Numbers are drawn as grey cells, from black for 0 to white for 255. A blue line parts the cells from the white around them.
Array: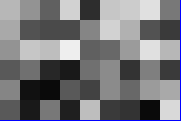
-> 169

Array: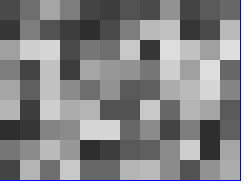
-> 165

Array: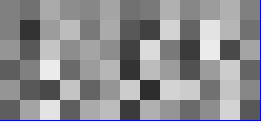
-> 135

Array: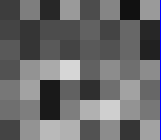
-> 119

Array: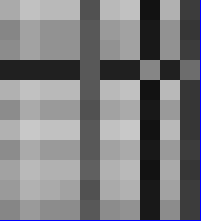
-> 60
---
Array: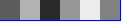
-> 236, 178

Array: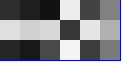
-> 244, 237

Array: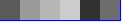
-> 204, 183

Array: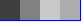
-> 201, 173

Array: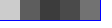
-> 204, 114

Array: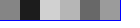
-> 209, 182

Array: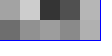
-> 205, 182

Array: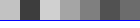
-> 208, 194

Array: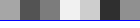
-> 241, 206
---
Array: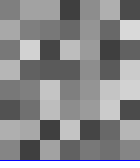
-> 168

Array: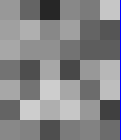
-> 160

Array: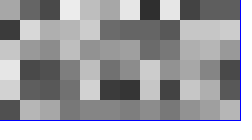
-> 59

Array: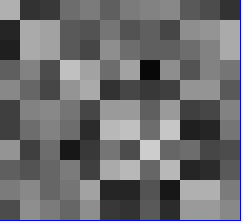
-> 37

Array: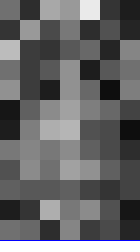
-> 52

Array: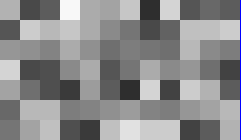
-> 85

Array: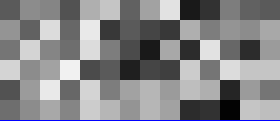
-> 148
